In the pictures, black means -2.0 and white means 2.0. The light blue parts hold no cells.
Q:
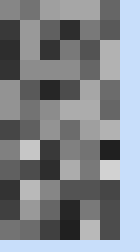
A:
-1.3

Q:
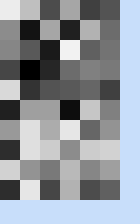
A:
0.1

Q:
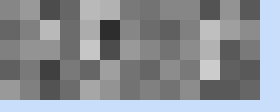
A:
0.0

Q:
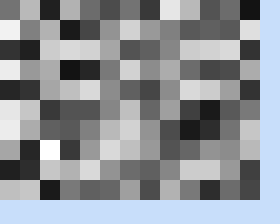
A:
-1.2

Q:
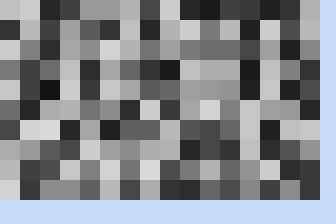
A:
1.2

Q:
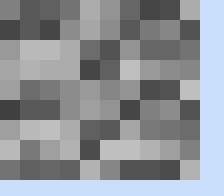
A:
0.4

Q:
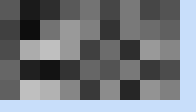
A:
-0.8

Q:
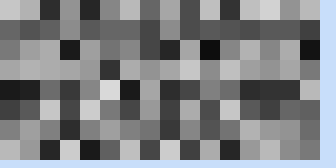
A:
-0.1

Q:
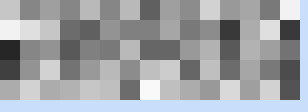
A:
-1.4
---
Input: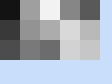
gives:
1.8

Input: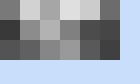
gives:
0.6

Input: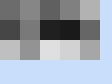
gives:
-0.5

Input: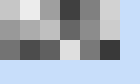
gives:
0.5

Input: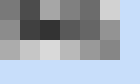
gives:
0.6

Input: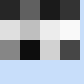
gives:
-1.6

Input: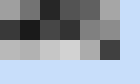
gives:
-1.4

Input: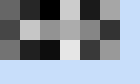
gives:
-2.0
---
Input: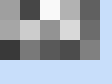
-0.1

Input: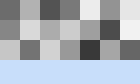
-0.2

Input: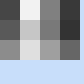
1.5

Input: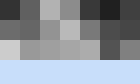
0.4

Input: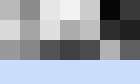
0.1

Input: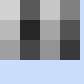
-0.9
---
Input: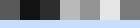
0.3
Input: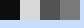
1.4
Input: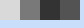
-0.1
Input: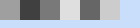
1.5
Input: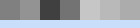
1.1
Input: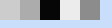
-1.9
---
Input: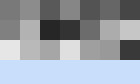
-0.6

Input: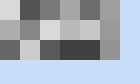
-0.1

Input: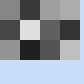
0.5

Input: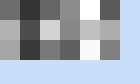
-0.4

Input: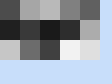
0.9

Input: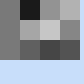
0.3

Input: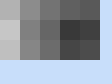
-0.2
